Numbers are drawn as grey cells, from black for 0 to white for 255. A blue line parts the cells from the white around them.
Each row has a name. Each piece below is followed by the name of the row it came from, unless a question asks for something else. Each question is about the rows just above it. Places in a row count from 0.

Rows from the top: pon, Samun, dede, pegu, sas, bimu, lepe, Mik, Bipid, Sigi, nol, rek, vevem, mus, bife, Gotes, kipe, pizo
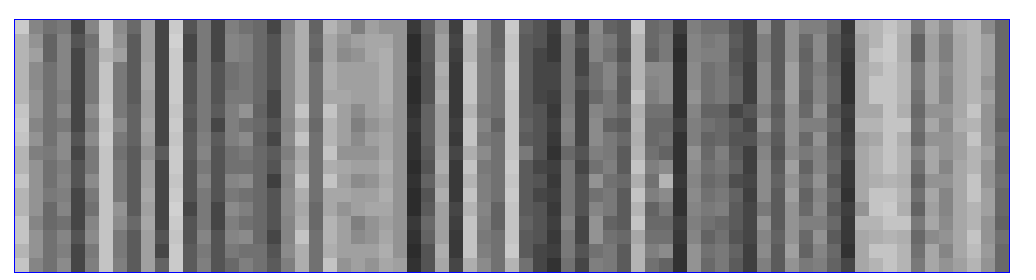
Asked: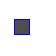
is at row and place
rek, 51
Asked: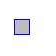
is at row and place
kipe, 68
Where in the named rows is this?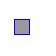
kipe, 69

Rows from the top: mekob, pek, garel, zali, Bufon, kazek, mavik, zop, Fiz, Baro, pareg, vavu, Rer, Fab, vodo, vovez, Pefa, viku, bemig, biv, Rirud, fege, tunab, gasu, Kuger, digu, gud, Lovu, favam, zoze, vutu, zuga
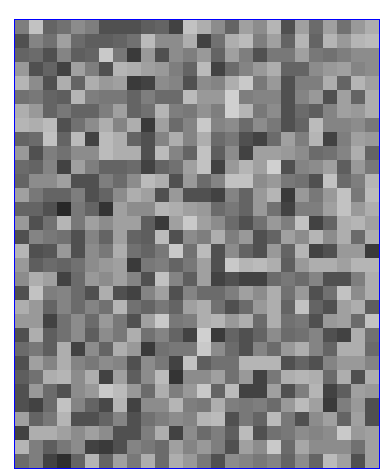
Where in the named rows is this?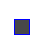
Lovu, 6
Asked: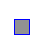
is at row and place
mavik, 13
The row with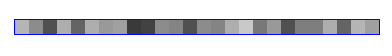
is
Bufon
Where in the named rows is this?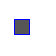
Pefa, 2
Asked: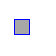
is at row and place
vutu, 20

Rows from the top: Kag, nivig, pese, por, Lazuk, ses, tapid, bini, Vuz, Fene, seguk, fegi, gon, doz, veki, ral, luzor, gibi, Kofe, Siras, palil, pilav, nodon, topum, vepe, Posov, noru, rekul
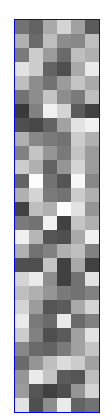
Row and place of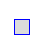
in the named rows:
vepe, 3
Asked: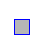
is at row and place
ral, 1
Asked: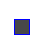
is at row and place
bini, 1
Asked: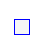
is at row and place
fegi, 4

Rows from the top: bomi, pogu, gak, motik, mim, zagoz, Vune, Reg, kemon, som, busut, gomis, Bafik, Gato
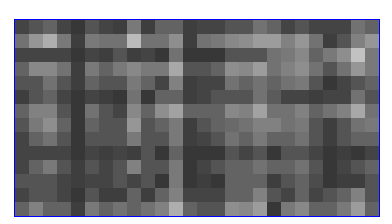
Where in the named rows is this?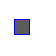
zagoz, 18
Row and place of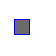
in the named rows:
Reg, 15
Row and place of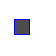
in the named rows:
gomis, 21

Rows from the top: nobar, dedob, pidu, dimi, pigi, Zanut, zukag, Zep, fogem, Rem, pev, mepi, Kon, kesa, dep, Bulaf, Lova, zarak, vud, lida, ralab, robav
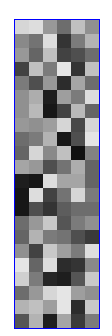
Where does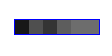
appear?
kesa
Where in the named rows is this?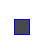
Zep, 4
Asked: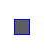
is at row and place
kesa, 3
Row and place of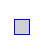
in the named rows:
vud, 0
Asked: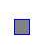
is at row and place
Rem, 5

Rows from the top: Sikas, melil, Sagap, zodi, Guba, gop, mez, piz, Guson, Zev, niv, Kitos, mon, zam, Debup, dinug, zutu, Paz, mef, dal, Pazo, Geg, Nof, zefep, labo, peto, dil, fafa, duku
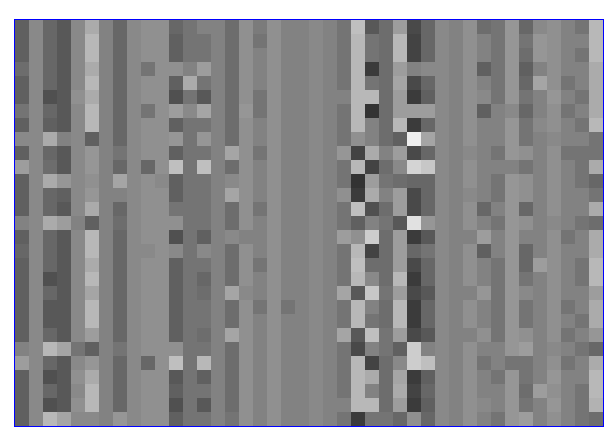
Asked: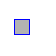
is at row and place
fafa, 41
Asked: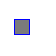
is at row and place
Sikas, 17

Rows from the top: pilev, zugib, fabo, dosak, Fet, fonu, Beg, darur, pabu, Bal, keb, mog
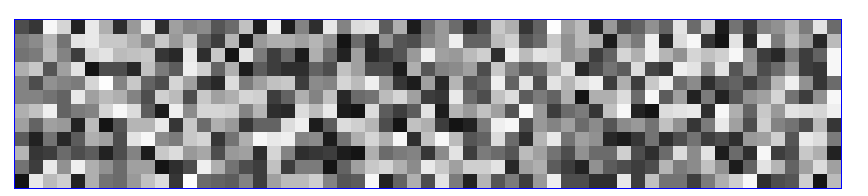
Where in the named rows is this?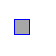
Bal, 13
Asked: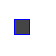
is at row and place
dosak, 45

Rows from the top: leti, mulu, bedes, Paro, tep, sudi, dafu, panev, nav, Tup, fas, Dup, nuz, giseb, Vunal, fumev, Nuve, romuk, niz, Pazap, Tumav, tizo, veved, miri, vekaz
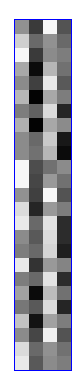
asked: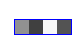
nuz
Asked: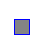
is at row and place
romuk, 3
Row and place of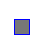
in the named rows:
Tumav, 0
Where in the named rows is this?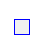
veved, 2
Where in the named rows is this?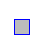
Pazap, 2
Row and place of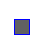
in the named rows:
dafu, 1

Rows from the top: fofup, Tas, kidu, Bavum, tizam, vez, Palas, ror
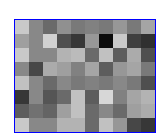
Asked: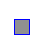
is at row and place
fofup, 3
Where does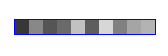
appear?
vez
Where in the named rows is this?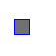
Palas, 1
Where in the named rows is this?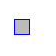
kidu, 4
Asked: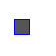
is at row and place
vez, 2
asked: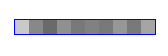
fofup

